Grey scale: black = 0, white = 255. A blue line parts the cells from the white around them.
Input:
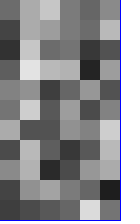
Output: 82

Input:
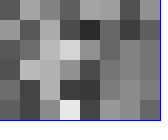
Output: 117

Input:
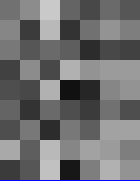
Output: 65

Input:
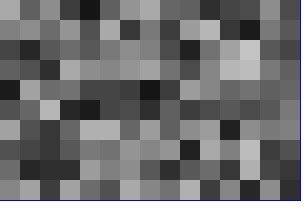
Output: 69

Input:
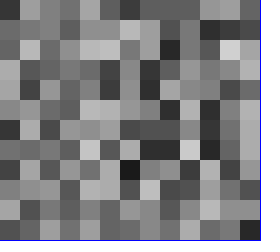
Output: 165

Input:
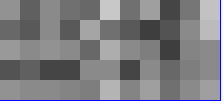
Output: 138

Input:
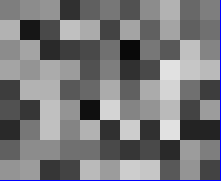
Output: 132
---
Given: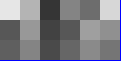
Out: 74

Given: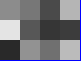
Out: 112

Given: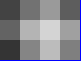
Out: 188

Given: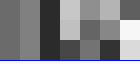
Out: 43

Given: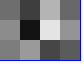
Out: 70

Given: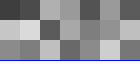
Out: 191

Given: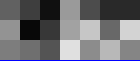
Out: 84

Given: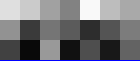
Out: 153

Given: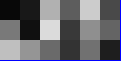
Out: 106

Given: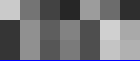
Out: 86
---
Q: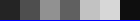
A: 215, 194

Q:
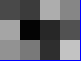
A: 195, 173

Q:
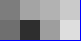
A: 222, 202

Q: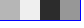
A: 239, 182

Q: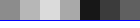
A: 219, 183

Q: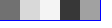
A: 244, 217
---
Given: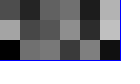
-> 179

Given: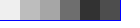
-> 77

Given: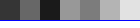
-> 226

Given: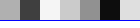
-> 223

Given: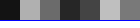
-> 121

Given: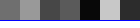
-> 44

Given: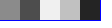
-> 36
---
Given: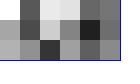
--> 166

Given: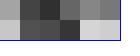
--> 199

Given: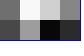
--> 72

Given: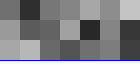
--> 154

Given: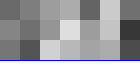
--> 133

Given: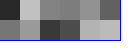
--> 118
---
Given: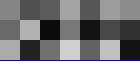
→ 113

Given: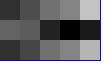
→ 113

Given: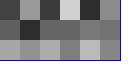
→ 172

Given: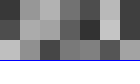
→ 70

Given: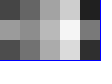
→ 171

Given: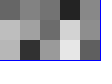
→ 154

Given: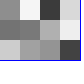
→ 148
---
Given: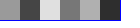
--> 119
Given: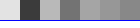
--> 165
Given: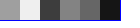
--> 131
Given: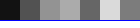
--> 102
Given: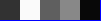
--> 95
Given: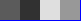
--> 49
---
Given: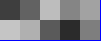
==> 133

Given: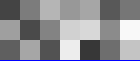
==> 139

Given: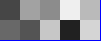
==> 239

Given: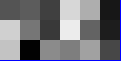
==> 99

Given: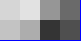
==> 150

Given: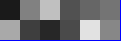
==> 102

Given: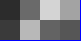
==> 212

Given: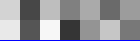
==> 106
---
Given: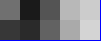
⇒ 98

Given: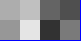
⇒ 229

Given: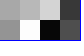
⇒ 253

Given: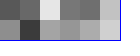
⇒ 150

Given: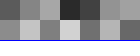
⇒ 112

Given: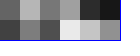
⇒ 234

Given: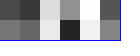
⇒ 36
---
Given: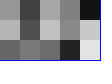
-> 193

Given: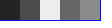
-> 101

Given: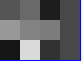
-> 131

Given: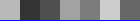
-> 162

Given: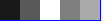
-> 126

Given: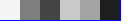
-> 164

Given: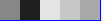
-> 169

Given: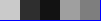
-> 126
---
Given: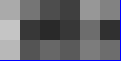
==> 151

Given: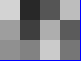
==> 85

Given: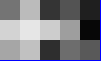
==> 83

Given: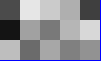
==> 175

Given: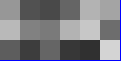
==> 179

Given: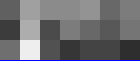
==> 104

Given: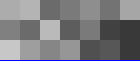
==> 115

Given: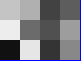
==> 66
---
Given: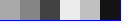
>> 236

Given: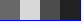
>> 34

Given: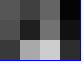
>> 4

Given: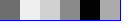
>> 138

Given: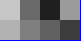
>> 155

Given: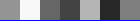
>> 67
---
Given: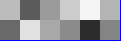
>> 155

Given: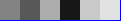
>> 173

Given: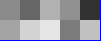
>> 177

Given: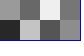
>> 239

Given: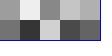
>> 136

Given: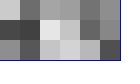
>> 165
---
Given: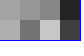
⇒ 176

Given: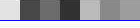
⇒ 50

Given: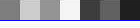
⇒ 244

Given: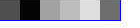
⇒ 161

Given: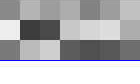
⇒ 93

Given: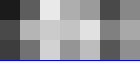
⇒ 149
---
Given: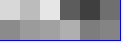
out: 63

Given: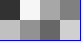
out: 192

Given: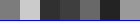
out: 104

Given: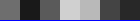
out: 185

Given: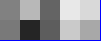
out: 217

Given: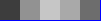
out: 109

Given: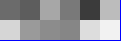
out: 59
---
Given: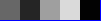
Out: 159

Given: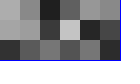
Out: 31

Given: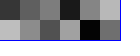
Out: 125

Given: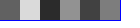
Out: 43

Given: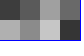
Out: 160

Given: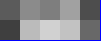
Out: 126

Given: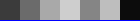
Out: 169

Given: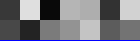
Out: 9

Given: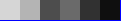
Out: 77
